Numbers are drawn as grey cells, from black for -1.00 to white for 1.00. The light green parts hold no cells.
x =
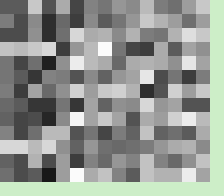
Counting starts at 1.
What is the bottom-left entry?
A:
-0.13
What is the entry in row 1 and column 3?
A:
0.57
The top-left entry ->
-0.29
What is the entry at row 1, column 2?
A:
-0.29
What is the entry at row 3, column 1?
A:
-0.40
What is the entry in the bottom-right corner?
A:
0.28
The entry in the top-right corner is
0.57
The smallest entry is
-0.81
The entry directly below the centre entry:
-0.23
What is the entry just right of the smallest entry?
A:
0.23
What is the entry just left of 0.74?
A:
0.40
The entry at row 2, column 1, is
-0.03
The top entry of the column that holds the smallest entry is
-0.35
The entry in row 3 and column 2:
-0.40
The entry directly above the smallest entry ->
-0.40
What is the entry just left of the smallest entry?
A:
-0.29
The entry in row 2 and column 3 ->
0.08
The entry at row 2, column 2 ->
-0.40
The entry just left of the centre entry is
0.23

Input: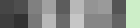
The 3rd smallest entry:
-0.45
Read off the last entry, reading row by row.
-0.22
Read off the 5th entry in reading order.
-0.28
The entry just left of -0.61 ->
-0.51
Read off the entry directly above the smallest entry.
-0.39
